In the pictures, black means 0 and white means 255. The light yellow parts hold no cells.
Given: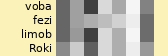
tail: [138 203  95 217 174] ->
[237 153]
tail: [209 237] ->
[108]
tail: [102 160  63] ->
[217 168 245 130]
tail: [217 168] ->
[245 130]
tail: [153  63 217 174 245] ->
[108]
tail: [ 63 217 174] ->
[245 108]

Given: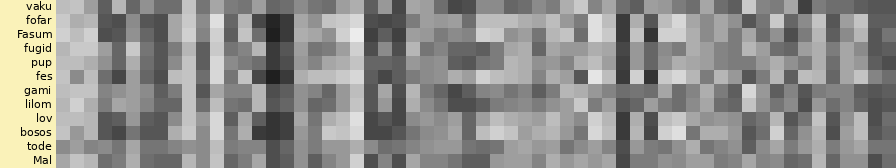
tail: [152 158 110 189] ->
[189 189 174 166 189 152 124 223 189  58 174  86 189 215 166 139 166 145
  86 117 201 102 139 195  86 158 195  94  94]
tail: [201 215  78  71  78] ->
[124 158 152 158 110 189 189 189 174 166 189 152 124 223 189  58 174  86
 189 215 166 139 166 145  86 117 201 102 139 195  86 158 195  94  94]
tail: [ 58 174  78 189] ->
[201 166 145 152 145 102 117 182  86 117 195  86 145 189  78 110]
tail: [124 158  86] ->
[102 158 124 110 139 166 110 102 195 145 117 139  78 152 110 132 102  78
  86]
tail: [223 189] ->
[ 58 174  86 189 215 166 139 166 145  86 117 201 102 139 195  86 158 195
  94  94]

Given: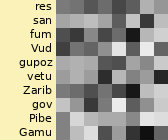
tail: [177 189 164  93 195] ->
[ 57 189]
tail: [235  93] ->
[144 202]
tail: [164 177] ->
[189 164  93 195  57 189]
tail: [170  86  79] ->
[164 136 202]

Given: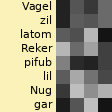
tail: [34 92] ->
[ 85 106]
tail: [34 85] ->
[ 56 106]
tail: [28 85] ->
[190  20]
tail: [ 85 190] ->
[20]
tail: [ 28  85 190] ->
[20]

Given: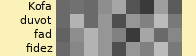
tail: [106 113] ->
[106 142 166  84  58 158  91]
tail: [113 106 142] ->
[166  84  58 158  91]
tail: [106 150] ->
[ 78 150 129 187 121]
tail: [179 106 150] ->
[ 78 150 129 187 121]
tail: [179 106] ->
[150  78 150 129 187 121]
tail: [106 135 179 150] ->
[ 78 150 129 187 121]
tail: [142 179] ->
[150 129  58 166 106 135]

